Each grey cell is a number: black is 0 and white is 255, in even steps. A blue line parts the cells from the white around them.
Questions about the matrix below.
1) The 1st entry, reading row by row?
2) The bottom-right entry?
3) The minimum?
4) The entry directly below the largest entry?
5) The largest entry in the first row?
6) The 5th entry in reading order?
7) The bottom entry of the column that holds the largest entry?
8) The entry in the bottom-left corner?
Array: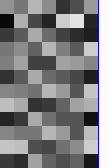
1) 147
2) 24
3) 9
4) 44
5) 182
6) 50
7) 99
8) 57

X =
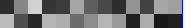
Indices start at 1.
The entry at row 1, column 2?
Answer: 134
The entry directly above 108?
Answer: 166
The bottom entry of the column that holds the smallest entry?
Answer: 25
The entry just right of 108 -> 141
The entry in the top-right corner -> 159
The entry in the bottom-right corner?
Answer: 32
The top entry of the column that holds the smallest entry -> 166
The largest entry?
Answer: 209

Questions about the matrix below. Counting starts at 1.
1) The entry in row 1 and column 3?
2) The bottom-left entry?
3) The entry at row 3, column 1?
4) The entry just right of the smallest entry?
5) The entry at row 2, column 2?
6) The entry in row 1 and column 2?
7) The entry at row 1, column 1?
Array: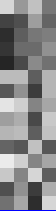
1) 193
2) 113
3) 45
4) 73
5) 79
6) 152
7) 214

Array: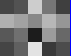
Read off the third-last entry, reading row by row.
227
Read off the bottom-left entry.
69
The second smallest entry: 57
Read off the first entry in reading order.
69
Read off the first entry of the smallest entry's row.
88
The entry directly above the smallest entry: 136

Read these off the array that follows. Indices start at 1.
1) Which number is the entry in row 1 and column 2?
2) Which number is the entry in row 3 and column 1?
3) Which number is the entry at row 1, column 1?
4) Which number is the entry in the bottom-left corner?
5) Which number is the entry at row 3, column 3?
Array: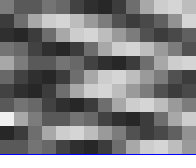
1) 89
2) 47
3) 124
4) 89
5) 60

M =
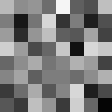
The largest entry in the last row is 207
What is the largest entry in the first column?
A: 207
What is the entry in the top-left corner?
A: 185
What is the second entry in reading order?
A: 141
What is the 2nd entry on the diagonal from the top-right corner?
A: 30
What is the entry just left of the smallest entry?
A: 103
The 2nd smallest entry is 17
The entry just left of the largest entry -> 109
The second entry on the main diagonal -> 23
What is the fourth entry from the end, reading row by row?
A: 58
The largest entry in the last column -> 199
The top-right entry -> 191
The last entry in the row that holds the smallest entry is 5
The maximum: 245

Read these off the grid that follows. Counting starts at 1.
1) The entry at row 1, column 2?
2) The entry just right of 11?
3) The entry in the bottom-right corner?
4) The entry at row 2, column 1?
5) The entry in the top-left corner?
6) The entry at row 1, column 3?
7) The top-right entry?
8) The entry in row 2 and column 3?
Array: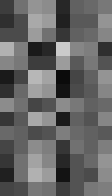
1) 113
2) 69
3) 126
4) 47
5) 61
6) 148
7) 120
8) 169

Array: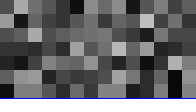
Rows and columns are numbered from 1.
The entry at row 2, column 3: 100
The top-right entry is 94
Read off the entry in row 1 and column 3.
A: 112
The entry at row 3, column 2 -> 94
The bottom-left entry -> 15
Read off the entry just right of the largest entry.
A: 65
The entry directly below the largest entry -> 29
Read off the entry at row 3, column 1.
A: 79
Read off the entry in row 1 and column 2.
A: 169
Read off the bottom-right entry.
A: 131
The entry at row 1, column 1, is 79
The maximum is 190
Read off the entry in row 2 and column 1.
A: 154
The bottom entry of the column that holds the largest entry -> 44

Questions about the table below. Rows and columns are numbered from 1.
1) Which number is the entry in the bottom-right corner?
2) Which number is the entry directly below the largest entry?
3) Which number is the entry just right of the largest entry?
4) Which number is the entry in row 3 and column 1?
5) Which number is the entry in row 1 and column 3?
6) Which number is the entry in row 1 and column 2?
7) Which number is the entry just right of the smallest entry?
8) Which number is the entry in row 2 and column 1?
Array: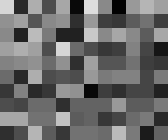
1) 99
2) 153
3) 137
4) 137
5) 174
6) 41
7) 153
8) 145

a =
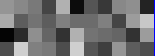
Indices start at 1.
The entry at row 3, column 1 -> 4
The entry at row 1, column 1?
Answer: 149
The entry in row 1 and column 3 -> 121
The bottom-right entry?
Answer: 77
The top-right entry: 35
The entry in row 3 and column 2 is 43
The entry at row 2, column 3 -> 115
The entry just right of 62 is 149
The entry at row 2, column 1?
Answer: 170
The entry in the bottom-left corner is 77
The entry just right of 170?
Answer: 93

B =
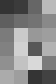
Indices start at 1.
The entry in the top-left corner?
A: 52
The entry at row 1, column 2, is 59
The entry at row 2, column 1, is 95
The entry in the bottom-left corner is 171
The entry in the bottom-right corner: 66
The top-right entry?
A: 186
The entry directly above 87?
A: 152

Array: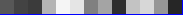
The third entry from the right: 215
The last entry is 38
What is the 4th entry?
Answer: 180
